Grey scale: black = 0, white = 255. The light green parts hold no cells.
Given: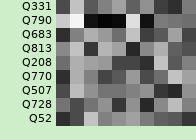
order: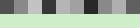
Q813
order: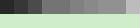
Q728
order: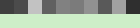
Q331
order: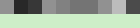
Q507
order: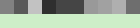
Q208
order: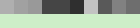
Q208

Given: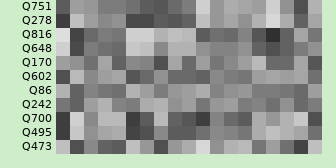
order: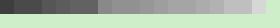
Q278
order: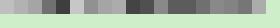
Q495
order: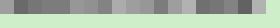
Q86
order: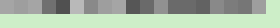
Q602

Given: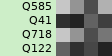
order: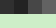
Q122
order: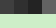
Q41

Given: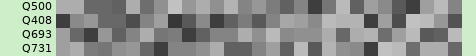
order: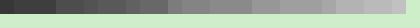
Q408
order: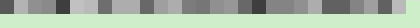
Q731
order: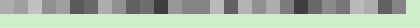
Q731
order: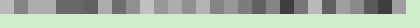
Q500
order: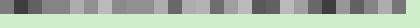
Q693
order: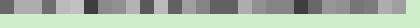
Q731

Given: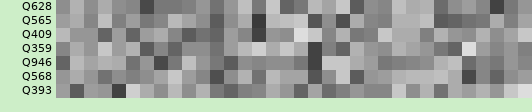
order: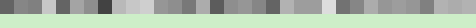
Q359
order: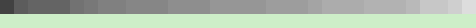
Q359
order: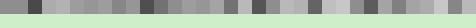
Q568
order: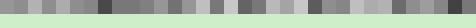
Q628
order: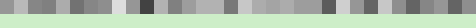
Q359
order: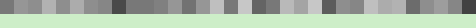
Q628
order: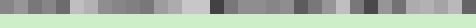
Q946

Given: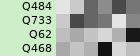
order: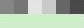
Q733
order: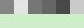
Q733
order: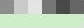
Q484
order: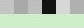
Q468
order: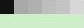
Q468
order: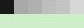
Q62
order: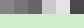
Q733

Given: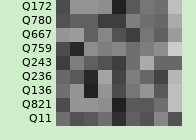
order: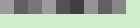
Q667
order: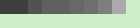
Q780
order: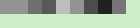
Q136
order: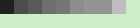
Q172

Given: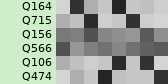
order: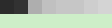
Q106
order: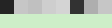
Q164
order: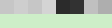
Q106
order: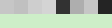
Q164

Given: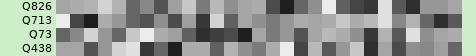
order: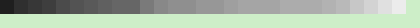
Q73
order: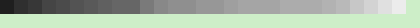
Q438
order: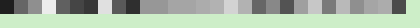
Q826
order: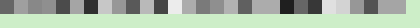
Q438
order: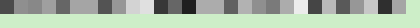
Q438
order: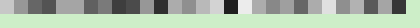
Q73

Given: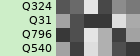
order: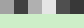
Q796
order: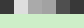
Q31
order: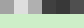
Q540
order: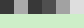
Q31
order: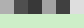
Q540
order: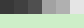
Q796
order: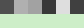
Q540

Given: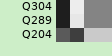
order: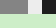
Q304
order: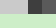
Q204
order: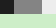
Q304

